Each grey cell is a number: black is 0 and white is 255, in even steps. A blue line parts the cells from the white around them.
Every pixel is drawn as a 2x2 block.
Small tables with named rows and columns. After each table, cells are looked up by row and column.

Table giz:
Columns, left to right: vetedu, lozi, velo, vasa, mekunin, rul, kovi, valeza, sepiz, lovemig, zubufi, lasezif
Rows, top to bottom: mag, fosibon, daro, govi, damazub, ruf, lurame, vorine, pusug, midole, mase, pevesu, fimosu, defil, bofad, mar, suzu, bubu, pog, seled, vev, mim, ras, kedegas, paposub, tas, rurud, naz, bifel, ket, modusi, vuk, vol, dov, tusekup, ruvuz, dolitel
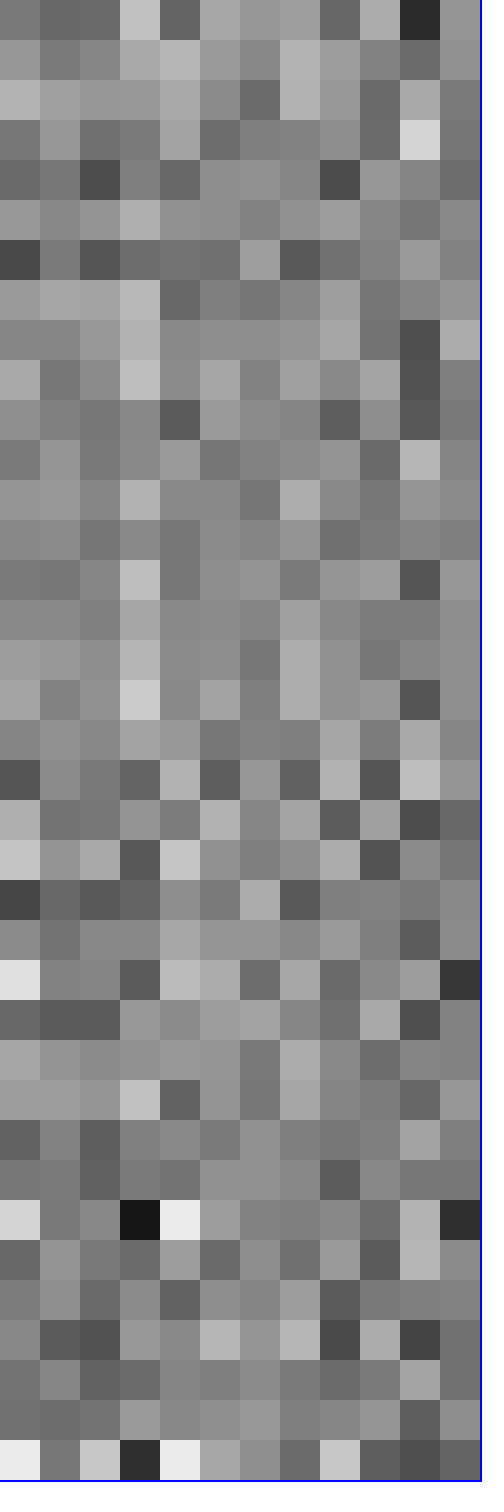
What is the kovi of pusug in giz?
142
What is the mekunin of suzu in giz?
140
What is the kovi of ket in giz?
144
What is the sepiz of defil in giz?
111
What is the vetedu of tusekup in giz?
114
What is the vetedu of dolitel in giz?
234
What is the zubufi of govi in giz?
212
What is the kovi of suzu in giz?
119
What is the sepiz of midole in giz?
138
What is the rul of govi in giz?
109
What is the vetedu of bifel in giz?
98
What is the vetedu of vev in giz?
174
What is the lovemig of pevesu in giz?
106
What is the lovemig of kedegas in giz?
127
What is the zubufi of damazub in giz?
132
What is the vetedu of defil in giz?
135
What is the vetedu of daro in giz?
179
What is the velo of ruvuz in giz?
114
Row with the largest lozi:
vorine

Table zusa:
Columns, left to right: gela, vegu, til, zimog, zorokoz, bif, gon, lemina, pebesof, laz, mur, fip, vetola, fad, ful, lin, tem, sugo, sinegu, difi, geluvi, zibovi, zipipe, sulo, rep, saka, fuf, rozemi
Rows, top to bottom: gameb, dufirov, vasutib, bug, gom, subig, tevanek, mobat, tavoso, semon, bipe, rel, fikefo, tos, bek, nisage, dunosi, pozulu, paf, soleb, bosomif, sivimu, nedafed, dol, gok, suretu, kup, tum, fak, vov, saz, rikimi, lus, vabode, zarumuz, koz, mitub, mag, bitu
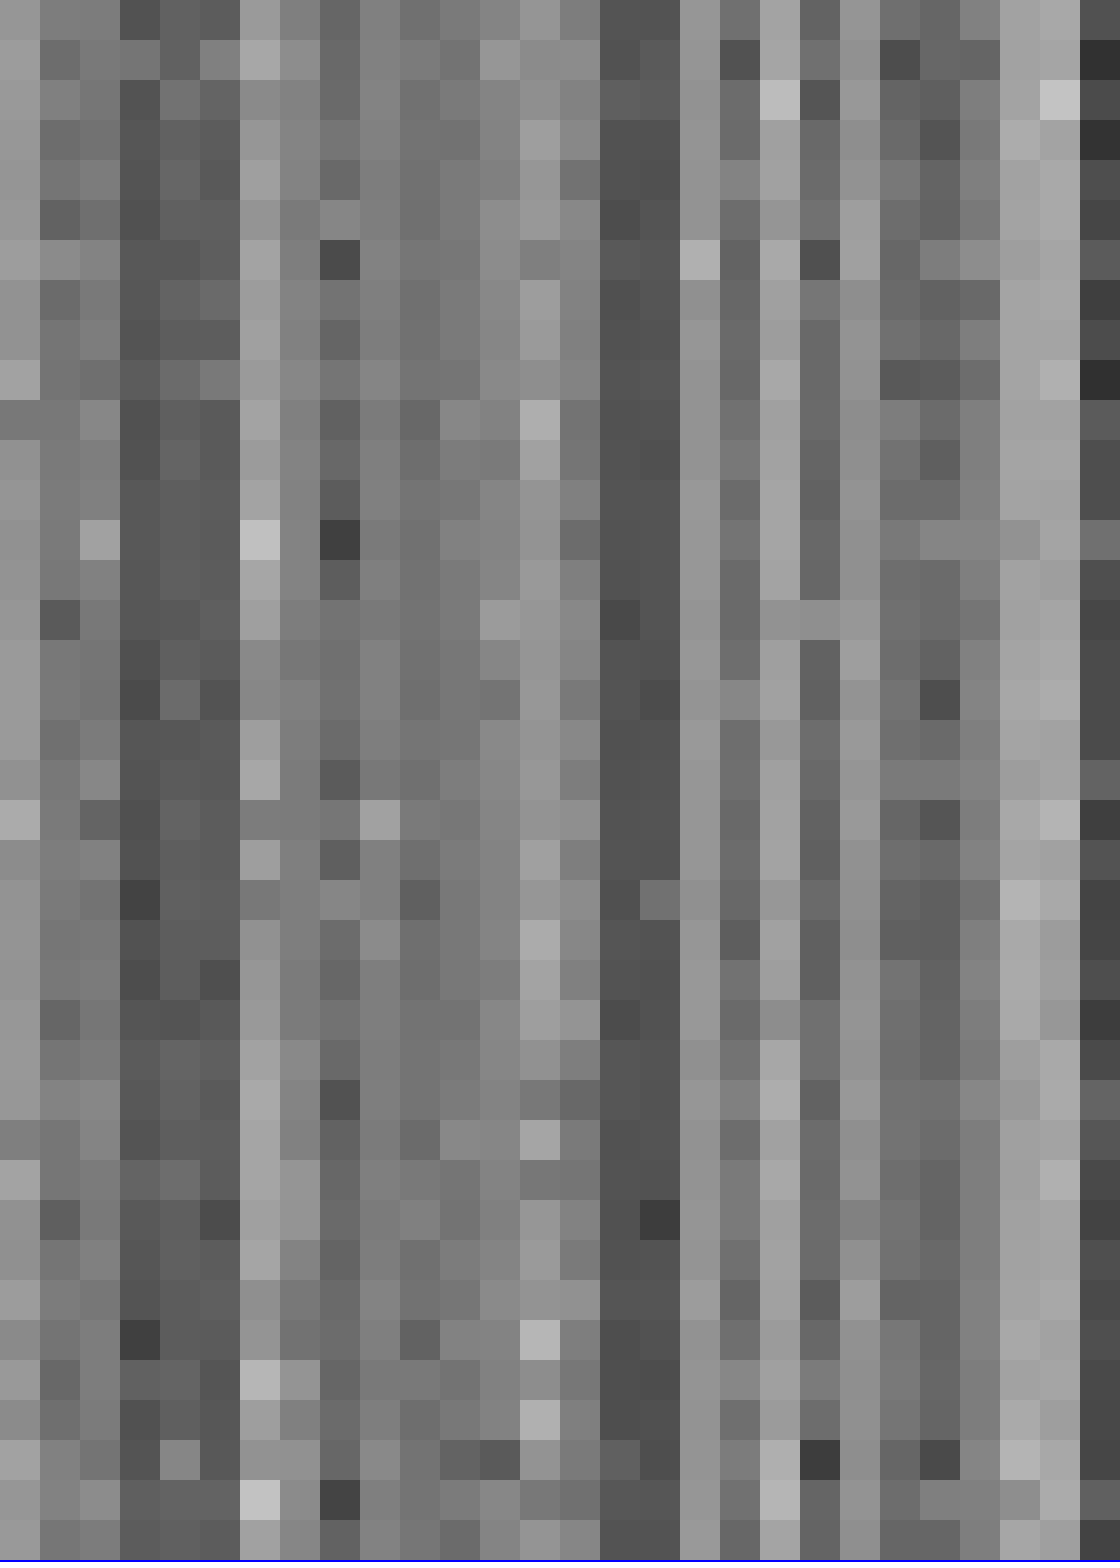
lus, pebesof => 106
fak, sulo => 108
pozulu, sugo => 148
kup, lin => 86
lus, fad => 147
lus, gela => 156
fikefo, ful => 128
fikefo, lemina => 130
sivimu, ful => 126
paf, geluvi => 109
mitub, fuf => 168
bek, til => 129
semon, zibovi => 146
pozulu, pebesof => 113
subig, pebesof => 134
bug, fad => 158
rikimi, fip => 124

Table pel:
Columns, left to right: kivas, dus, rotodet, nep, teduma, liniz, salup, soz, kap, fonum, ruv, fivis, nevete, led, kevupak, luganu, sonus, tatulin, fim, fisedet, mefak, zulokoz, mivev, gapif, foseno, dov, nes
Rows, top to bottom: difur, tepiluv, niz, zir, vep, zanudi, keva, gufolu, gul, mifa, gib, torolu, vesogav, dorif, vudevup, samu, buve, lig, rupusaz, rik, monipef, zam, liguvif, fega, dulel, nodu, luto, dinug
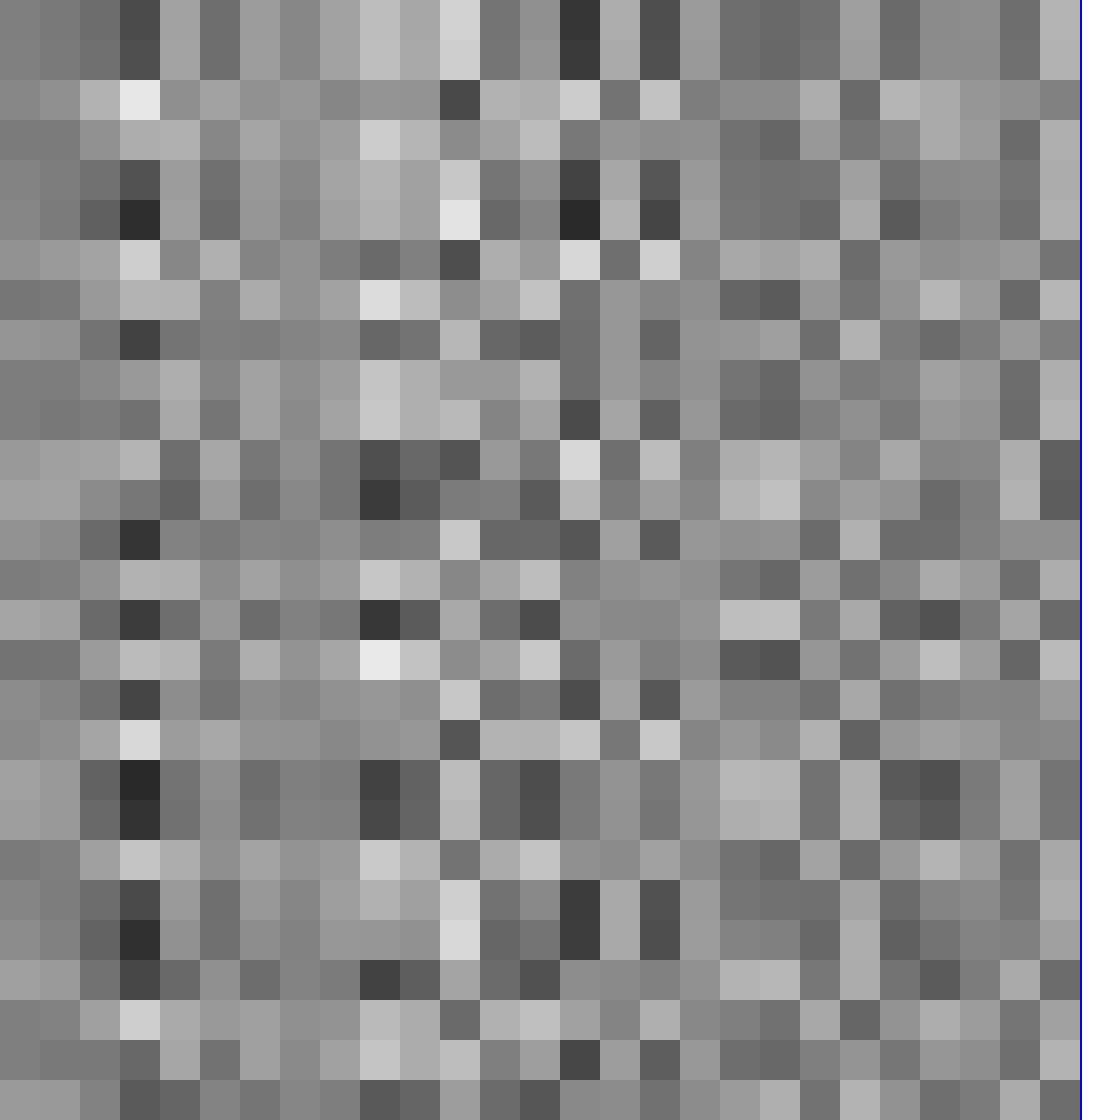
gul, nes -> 126
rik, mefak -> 114
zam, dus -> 126
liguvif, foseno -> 138
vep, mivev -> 112
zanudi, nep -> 46
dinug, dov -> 171
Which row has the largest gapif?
buve

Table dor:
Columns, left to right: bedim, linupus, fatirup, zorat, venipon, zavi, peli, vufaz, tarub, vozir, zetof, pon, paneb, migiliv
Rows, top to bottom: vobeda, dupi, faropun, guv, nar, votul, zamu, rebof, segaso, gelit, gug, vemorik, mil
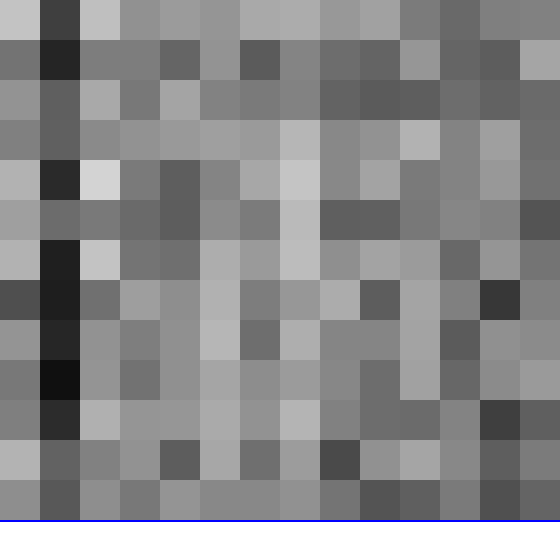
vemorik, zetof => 165
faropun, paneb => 98
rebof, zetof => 164
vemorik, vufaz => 156
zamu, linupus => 31
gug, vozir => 109
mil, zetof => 95
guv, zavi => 159
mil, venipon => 148
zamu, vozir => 163
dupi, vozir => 100
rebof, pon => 128
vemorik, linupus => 98

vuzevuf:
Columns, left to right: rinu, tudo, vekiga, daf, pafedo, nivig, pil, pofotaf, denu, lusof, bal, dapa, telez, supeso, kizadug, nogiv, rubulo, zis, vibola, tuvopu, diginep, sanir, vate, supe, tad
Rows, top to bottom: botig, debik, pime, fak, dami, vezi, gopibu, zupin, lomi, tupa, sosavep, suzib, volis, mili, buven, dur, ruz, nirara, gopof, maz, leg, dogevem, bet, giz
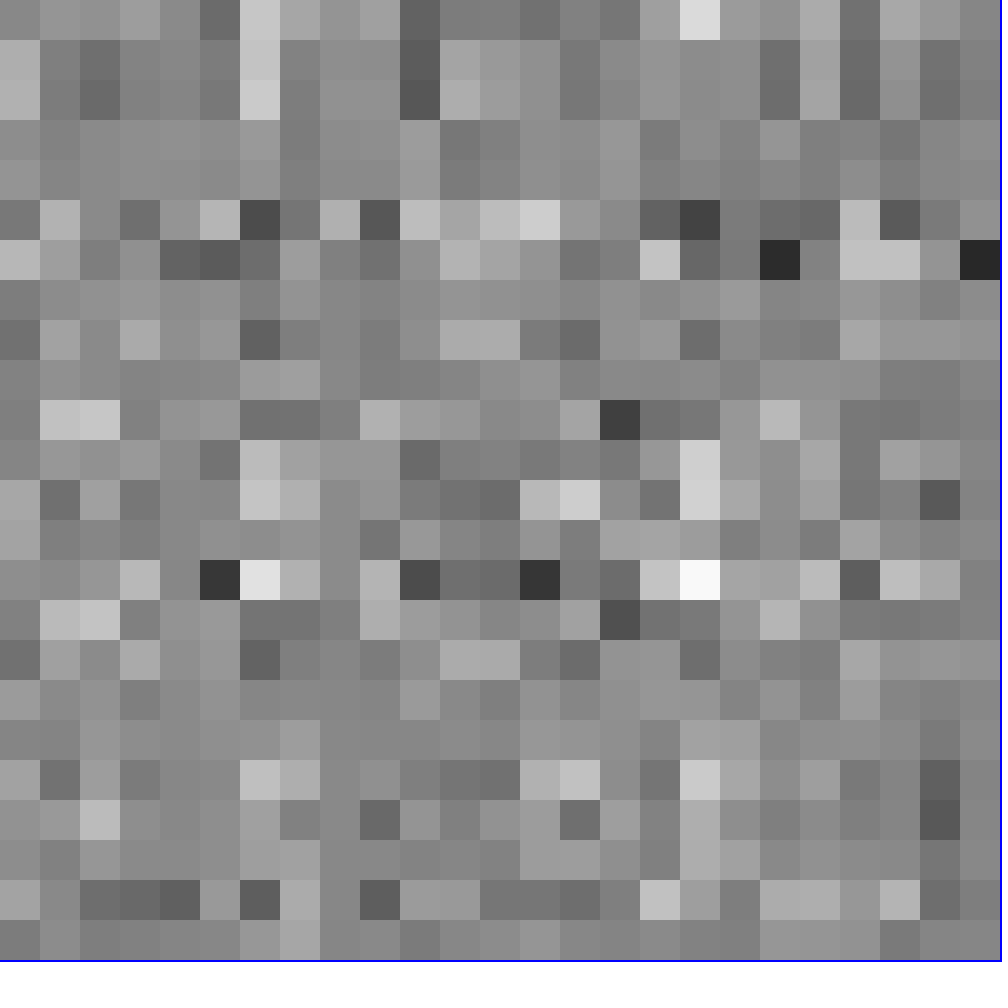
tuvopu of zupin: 133
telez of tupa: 143
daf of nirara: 127
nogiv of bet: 127
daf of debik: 131
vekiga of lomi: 138
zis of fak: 141
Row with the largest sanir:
gopibu

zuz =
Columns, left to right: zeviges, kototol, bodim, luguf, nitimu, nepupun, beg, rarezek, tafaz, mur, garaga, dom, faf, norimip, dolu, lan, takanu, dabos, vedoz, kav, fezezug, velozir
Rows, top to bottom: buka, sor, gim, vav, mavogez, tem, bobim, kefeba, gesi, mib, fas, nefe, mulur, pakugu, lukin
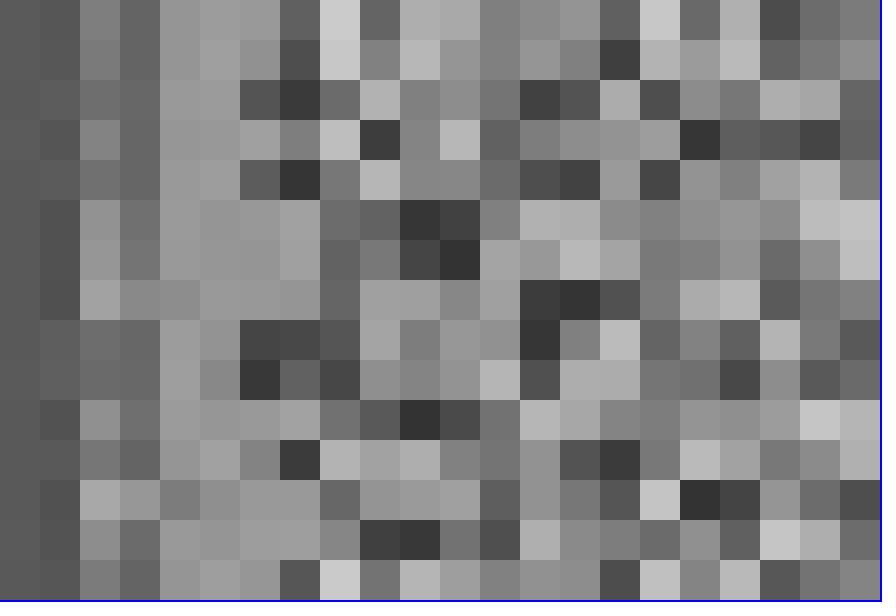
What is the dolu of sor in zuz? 128
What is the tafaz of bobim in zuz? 98
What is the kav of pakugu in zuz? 197
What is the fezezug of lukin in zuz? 115
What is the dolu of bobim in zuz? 184
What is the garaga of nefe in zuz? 174
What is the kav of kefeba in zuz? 90
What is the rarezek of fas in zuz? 162
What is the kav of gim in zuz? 174
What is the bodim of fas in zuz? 144
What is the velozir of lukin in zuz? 132
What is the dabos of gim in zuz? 140

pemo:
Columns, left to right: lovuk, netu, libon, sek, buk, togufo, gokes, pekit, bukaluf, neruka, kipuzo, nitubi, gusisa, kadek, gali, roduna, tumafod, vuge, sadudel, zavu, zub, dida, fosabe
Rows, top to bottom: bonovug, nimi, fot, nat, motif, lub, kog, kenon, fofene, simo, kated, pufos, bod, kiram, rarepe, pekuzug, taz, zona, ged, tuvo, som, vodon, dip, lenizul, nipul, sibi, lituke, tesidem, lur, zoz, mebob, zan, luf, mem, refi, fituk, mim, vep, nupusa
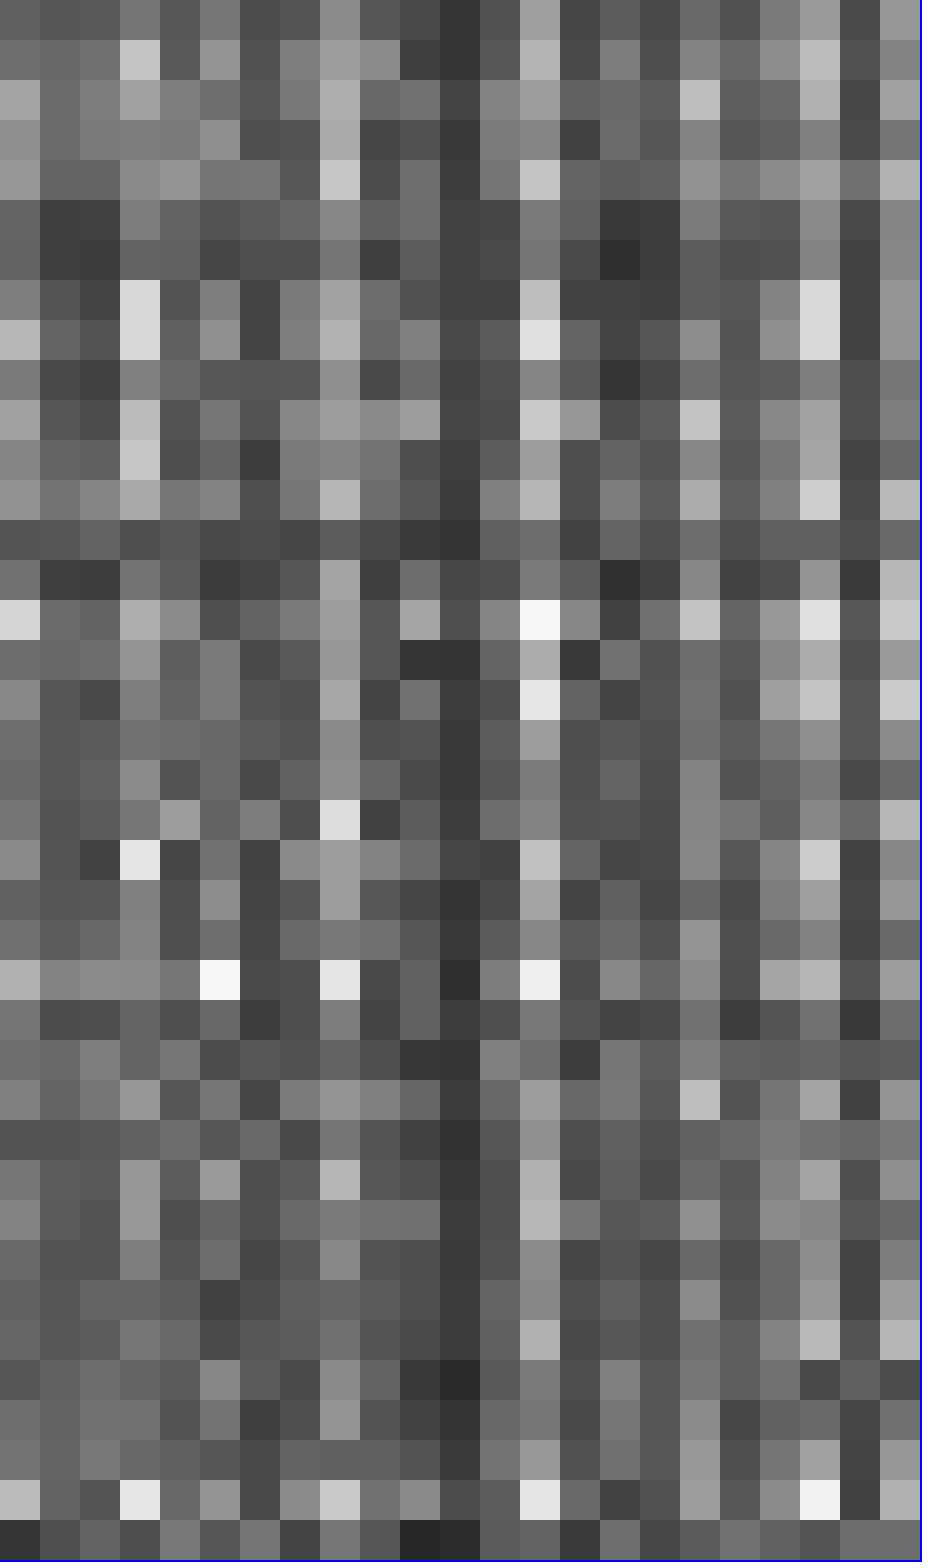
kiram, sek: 79
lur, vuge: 97
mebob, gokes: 80
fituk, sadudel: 71
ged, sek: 114
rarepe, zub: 148
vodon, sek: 228
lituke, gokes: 88
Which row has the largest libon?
nipul

